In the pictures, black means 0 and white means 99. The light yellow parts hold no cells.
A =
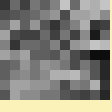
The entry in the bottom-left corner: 33
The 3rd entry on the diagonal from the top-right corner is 68
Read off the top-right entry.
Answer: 76
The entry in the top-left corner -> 20
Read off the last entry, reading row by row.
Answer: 15
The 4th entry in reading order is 46
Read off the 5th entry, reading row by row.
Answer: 37
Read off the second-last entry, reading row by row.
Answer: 33
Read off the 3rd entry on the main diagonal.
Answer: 37
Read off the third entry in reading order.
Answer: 25
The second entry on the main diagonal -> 33
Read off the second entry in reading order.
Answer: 41
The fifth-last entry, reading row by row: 33
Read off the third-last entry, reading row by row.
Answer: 25
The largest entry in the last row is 63

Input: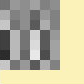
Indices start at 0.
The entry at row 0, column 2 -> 55
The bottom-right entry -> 50
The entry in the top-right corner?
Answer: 55
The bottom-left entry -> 77
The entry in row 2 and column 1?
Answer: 45
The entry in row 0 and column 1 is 59
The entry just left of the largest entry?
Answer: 40
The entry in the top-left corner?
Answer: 45
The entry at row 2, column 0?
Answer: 77
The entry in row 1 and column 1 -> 50
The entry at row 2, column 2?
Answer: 55

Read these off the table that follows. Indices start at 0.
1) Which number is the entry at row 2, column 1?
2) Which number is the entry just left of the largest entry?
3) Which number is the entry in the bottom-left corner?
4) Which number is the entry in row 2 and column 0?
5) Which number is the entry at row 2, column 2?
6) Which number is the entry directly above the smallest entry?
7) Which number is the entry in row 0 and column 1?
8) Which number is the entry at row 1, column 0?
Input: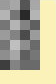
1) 70
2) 46
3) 24
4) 46
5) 51
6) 33
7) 65
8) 70

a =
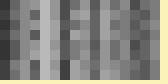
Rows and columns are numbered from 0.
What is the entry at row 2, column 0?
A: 20
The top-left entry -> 20
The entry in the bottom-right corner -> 48
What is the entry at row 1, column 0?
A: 25
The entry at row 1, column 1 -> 43
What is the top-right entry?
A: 48
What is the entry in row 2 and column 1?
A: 35
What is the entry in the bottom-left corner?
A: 25
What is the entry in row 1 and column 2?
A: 53
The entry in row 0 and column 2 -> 53
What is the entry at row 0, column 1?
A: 39

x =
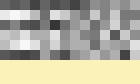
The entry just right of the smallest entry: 43
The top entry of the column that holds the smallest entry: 30
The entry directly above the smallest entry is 87
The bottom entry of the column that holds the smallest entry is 43
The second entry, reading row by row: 34
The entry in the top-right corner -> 68
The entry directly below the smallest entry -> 87
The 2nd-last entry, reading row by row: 26
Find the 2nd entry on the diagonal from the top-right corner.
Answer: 47
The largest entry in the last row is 78
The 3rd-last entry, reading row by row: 68
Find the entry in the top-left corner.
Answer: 39
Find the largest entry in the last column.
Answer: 87
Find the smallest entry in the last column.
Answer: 47
